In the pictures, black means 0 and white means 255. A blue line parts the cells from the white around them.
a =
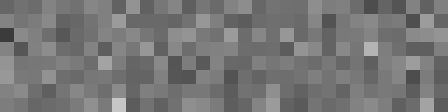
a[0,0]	102
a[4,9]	101
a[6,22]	110
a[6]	[130, 138, 110, 95, 117, 135, 122, 110, 139, 102, 127, 121, 110, 120, 120, 108, 92, 114, 111, 143, 109, 98, 110, 115, 100, 127, 115, 121, 118, 93, 131, 104]
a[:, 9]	[147, 104, 136, 119, 101, 100, 102, 92]
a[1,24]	119
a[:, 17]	[141, 92, 108, 109, 103, 110, 114, 102]
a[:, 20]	[112, 110, 151, 92, 125, 110, 109, 98]
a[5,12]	86
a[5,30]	124
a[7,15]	123
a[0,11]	119
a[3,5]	104
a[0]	[102, 113, 108, 131, 119, 113, 134, 128, 98, 147, 97, 119, 133, 95, 118, 106, 131, 141, 103, 115, 112, 111, 142, 125, 128, 108, 77, 100, 84, 130, 97, 128]
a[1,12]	101
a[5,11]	129
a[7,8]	198
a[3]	[131, 86, 129, 141, 109, 104, 131, 94, 134, 119, 151, 97, 136, 109, 127, 129, 132, 109, 108, 110, 92, 148, 136, 99, 137, 118, 180, 126, 111, 95, 95, 127]
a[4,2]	119
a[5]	[152, 121, 120, 146, 110, 106, 119, 121, 110, 100, 100, 129, 86, 84, 130, 124, 83, 110, 100, 111, 110, 115, 127, 115, 128, 120, 103, 121, 133, 77, 124, 93]
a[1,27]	119
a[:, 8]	[98, 155, 124, 134, 125, 110, 139, 198]
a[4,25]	116
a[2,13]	148
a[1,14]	151

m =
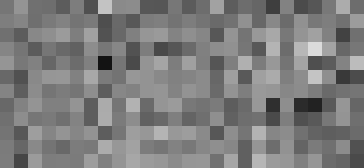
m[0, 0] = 118
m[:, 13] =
[91, 125, 143, 106, 160, 132, 147, 120, 100, 157, 120, 150]
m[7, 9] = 178
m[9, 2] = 158
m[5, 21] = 141
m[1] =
[126, 133, 111, 122, 130, 116, 122, 78, 105, 88, 124, 127, 115, 125, 116, 106, 114, 145, 103, 136, 107, 145, 120, 126, 113, 156]
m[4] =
[149, 120, 129, 102, 126, 108, 128, 19, 118, 74, 148, 165, 125, 160, 127, 85, 127, 176, 124, 152, 116, 164, 79, 92, 131, 188]
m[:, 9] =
[140, 88, 128, 82, 74, 151, 130, 178, 141, 158, 162, 167]
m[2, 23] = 129
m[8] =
[112, 141, 118, 122, 112, 131, 93, 172, 123, 141, 97, 105, 127, 100, 111, 143, 97, 110, 113, 74, 126, 80, 89, 120, 148, 111]
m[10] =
[123, 103, 137, 116, 104, 124, 121, 172, 151, 162, 124, 117, 130, 120, 135, 143, 135, 96, 149, 109, 146, 100, 123, 112, 140, 81]
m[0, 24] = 172
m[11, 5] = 123
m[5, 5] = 129
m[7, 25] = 102
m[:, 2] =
[112, 111, 136, 91, 129, 137, 140, 148, 118, 158, 137, 155]
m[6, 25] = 117
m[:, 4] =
[92, 130, 155, 105, 126, 151, 124, 128, 112, 148, 104, 126]
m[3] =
[133, 117, 91, 118, 105, 97, 141, 119, 135, 82, 125, 73, 86, 106, 128, 141, 145, 118, 88, 180, 108, 183, 219, 164, 103, 119]
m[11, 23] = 107
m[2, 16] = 148
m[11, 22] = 150
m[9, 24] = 97
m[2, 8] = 104
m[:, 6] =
[80, 122, 161, 141, 128, 168, 142, 93, 93, 147, 121, 157]
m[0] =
[118, 148, 112, 110, 92, 125, 80, 195, 138, 140, 87, 86, 119, 91, 109, 162, 93, 109, 102, 62, 130, 75, 86, 120, 172, 109]

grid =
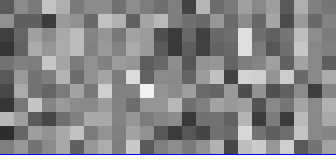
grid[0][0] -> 91
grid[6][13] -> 158
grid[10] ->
[127, 151, 116, 138, 168, 95, 151, 172, 126, 201, 90, 127, 141, 122, 145, 177, 70, 190, 202, 151, 207, 89, 116, 161]
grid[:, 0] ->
[91, 144, 64, 54, 115, 89, 72, 54, 184, 46, 127]
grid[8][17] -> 180
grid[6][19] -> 79
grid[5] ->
[89, 154, 116, 126, 180, 108, 144, 165, 123, 219, 98, 138, 137, 100, 156, 192, 67, 210, 206, 147, 204, 105, 137, 171]
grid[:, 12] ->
[127, 126, 59, 58, 141, 137, 139, 183, 139, 59, 141]
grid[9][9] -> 163
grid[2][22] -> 141
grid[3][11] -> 90
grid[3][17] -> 223
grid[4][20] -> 97
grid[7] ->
[54, 119, 197, 133, 154, 138, 137, 155, 131, 109, 149, 149, 183, 112, 127, 162, 151, 159, 83, 136, 118, 165, 138, 177]
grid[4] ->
[115, 128, 125, 198, 164, 124, 145, 129, 155, 149, 93, 104, 141, 85, 147, 150, 100, 125, 133, 159, 97, 163, 136, 95]
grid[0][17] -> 159
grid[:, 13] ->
[67, 112, 104, 93, 85, 100, 158, 112, 57, 87, 122]
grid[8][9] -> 150
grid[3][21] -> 199
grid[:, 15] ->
[108, 151, 105, 99, 150, 192, 101, 162, 115, 113, 177]
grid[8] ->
[184, 158, 91, 70, 111, 129, 168, 169, 132, 150, 124, 134, 139, 57, 114, 115, 98, 180, 60, 124, 59, 186, 136, 168]
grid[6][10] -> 241
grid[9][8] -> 128
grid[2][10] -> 155
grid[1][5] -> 145
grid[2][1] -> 102

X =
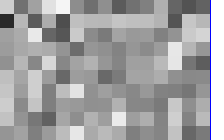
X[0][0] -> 206
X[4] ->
[145, 182, 135, 215, 135, 163, 178, 150, 133, 160, 160, 185, 230, 117, 93]
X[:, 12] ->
[101, 84, 147, 231, 230, 144, 128, 200, 207, 194]
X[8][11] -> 132
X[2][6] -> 139
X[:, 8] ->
[91, 196, 164, 131, 133, 123, 146, 178, 235, 171]
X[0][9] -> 113
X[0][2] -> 161
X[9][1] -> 162
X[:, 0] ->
[206, 41, 160, 156, 145, 191, 197, 205, 194, 149]
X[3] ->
[156, 168, 176, 171, 148, 108, 150, 144, 131, 150, 139, 156, 231, 181, 151]
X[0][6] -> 111
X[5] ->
[191, 165, 207, 156, 104, 157, 153, 105, 123, 164, 163, 173, 144, 137, 138]
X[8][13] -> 131
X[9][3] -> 155
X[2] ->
[160, 171, 233, 102, 86, 202, 139, 122, 164, 153, 155, 129, 147, 202, 212]
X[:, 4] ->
[245, 78, 86, 148, 135, 104, 189, 157, 166, 188]
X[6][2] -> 207
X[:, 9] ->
[113, 191, 153, 150, 160, 164, 136, 135, 158, 127]
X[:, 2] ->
[161, 91, 233, 176, 135, 207, 207, 196, 119, 127]
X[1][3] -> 172
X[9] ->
[149, 162, 127, 155, 188, 231, 170, 186, 171, 127, 142, 133, 194, 103, 122]

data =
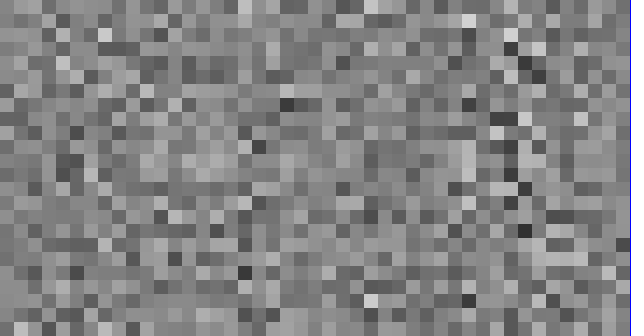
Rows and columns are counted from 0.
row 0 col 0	133
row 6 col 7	174
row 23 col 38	173
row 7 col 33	65
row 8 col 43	148
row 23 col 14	148
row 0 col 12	154
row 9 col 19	136
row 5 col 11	117
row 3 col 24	137
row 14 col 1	154
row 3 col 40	132
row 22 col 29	121
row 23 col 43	158
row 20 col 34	129
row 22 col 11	138
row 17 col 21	155
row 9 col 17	88
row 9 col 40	109
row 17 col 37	165
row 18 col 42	100
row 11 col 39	131
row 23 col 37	117
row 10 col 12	119
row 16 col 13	97
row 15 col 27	138
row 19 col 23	173
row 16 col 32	81
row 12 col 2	111
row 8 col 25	122
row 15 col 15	174
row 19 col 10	123
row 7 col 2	119
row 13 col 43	131
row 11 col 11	152
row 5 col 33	123
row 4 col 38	103
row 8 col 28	122
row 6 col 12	130
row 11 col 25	139

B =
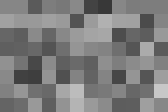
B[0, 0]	134
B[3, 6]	135
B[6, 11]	199
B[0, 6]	67
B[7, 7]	139
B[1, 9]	161
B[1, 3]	160
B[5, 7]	132
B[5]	[137, 65, 62, 148, 80, 131, 99, 132, 71, 149, 85, 158]
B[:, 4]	[120, 154, 136, 111, 95, 80, 167, 147]
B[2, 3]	102
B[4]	[145, 116, 72, 139, 95, 106, 95, 143, 126, 139, 149, 128]
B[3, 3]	84
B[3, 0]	95
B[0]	[134, 134, 90, 125, 120, 137, 67, 56, 135, 124, 125, 125]
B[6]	[129, 150, 112, 105, 167, 188, 116, 121, 133, 103, 112, 199]
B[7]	[100, 108, 153, 95, 147, 180, 154, 139, 93, 94, 159, 135]
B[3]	[95, 97, 104, 84, 111, 149, 135, 131, 111, 85, 171, 90]
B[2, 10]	93
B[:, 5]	[137, 83, 155, 149, 106, 131, 188, 180]
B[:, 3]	[125, 160, 102, 84, 139, 148, 105, 95]
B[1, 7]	177

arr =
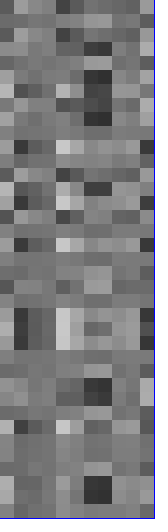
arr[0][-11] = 91
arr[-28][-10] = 114
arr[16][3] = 117
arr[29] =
[107, 110, 119, 116, 126, 129, 149, 152, 114, 120, 92]
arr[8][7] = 48
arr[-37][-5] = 114
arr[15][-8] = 127
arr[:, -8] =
[128, 115, 128, 127, 116, 123, 112, 128, 122, 118, 104, 114, 129, 114, 104, 127, 117, 104, 118, 115, 120, 119, 103, 105, 103, 118, 116, 126, 127, 116, 106, 116, 116, 115, 118, 120, 115]
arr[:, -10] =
[156, 109, 157, 141, 113, 123, 81, 150, 121, 114, 57, 102, 157, 87, 57, 152, 113, 58, 116, 107, 131, 111, 57, 62, 58, 116, 110, 135, 144, 110, 64, 107, 109, 108, 101, 111, 102]
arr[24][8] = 140
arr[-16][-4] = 111
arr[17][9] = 153
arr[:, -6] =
[90, 130, 90, 97, 127, 108, 142, 90, 110, 121, 167, 133, 89, 136, 166, 96, 122, 167, 120, 131, 114, 124, 167, 159, 167, 120, 129, 101, 95, 129, 157, 128, 126, 130, 125, 117, 130]
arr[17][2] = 93
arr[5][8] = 135
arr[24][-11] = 153
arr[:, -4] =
[108, 152, 110, 56, 155, 48, 71, 69, 48, 110, 146, 133, 110, 63, 139, 128, 111, 147, 109, 149, 156, 111, 148, 110, 151, 110, 152, 52, 58, 152, 103, 116, 113, 152, 52, 49, 124]
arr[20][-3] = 103
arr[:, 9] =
[97, 120, 96, 114, 117, 124, 149, 106, 127, 122, 153, 128, 96, 145, 154, 97, 123, 153, 122, 122, 107, 124, 152, 155, 153, 123, 121, 118, 111, 120, 154, 127, 125, 121, 138, 133, 129]
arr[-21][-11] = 129
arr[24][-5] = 140
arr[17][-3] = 141
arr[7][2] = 128
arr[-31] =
[182, 81, 95, 112, 179, 142, 67, 71, 150, 149, 119]
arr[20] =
[86, 131, 130, 120, 95, 114, 154, 156, 103, 107, 107]
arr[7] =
[121, 150, 128, 128, 82, 90, 77, 69, 117, 106, 172]
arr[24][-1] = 54
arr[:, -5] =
[114, 149, 117, 62, 153, 54, 67, 77, 52, 110, 136, 130, 116, 63, 129, 132, 110, 135, 110, 145, 154, 111, 137, 103, 140, 111, 149, 57, 66, 149, 97, 114, 112, 148, 55, 52, 122]
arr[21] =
[131, 111, 114, 119, 131, 124, 111, 111, 124, 124, 117]
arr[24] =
[153, 58, 93, 103, 198, 167, 140, 151, 140, 153, 54]
